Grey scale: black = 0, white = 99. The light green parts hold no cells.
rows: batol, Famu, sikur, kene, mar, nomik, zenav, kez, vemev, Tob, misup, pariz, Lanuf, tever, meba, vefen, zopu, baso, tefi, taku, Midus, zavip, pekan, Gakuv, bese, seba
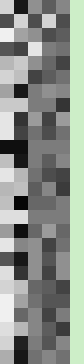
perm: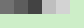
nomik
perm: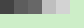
Midus
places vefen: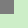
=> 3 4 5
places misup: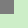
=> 3 4 5
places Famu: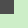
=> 1 3 5

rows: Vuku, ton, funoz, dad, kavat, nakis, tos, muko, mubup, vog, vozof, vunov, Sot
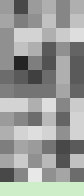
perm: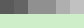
dad
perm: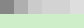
muko
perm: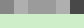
Vuku
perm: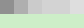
funoz
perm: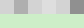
vog

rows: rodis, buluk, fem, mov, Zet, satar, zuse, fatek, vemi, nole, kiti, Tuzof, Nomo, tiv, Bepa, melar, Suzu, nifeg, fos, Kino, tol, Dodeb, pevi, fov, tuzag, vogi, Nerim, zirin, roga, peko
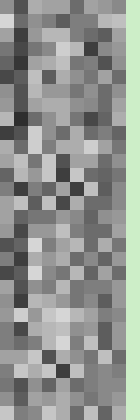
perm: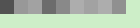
fatek
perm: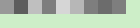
tuzag
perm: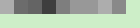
fos
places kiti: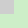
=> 3 7
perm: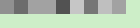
Tuzof
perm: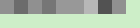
zuse

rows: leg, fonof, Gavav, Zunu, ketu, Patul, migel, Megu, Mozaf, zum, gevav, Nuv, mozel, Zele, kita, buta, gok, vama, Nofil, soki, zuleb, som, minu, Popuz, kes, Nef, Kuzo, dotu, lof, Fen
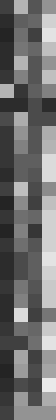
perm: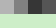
gevav
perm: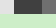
kes
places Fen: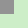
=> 2 3 4
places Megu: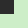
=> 1 2 4
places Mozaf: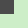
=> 1 3 4

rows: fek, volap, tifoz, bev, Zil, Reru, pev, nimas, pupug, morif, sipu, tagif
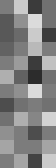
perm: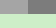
sipu
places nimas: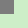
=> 3
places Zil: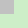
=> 4

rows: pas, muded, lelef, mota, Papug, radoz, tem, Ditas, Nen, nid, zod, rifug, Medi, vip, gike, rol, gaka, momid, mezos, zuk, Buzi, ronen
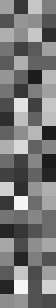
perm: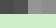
ronen
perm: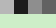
nid
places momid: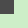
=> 2
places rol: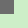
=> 2 4
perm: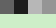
radoz

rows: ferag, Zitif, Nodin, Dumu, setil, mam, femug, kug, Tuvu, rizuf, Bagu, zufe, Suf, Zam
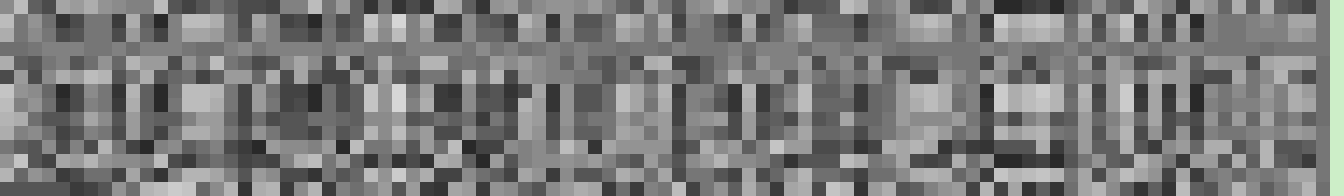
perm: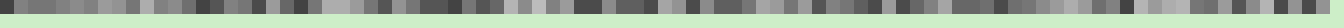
rizuf
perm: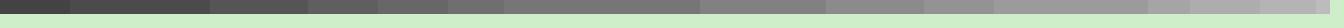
mam
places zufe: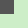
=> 3 37 46 49 58 59 60 77 81 88 93
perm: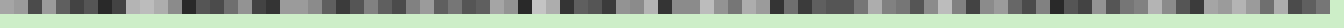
zufe
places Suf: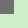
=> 7 8 35 44 47 59 60 63 64
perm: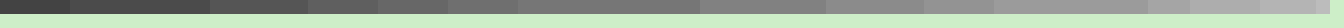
rizuf
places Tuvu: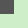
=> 4 5 9 21 22 30 37 55 59 76

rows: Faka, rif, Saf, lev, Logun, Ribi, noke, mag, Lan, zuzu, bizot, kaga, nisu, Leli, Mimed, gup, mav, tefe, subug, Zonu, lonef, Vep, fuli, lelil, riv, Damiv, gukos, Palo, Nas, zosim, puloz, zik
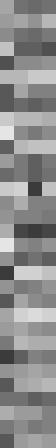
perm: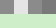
zuzu
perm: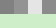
tefe
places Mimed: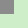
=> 1
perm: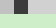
Zonu
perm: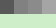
Vep

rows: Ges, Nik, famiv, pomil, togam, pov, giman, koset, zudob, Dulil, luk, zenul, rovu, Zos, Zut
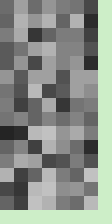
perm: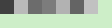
Zut
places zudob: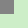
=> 2 4 6
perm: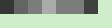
famiv
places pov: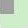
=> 3 4 6 7
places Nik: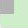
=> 2 4 6

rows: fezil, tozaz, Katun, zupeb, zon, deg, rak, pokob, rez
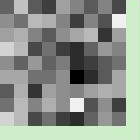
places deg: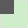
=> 8
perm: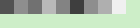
pokob
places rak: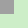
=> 4 7
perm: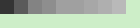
Katun
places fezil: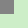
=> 6 8
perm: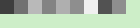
pokob

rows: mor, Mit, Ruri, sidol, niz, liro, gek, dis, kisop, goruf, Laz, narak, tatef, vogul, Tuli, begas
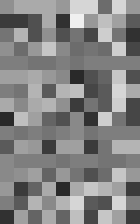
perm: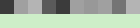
Laz
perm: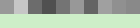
tatef
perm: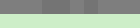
niz
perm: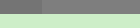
niz
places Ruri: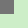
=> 1 6 9
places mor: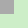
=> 2 3 4

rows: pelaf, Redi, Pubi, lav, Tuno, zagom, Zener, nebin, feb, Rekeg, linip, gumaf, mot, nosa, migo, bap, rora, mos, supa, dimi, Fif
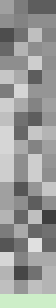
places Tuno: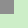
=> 1 2 4
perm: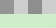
gumaf
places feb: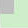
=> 1
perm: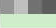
feb
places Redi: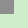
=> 1 3 4
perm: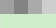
nebin

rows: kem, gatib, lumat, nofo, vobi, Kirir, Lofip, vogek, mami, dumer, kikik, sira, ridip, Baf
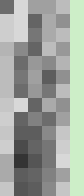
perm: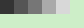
sira
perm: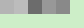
vobi

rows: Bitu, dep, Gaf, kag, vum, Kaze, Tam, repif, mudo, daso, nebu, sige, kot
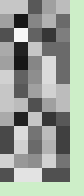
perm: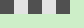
kot
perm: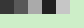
mudo
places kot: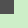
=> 1 4 5
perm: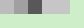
Bitu
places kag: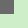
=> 4 5

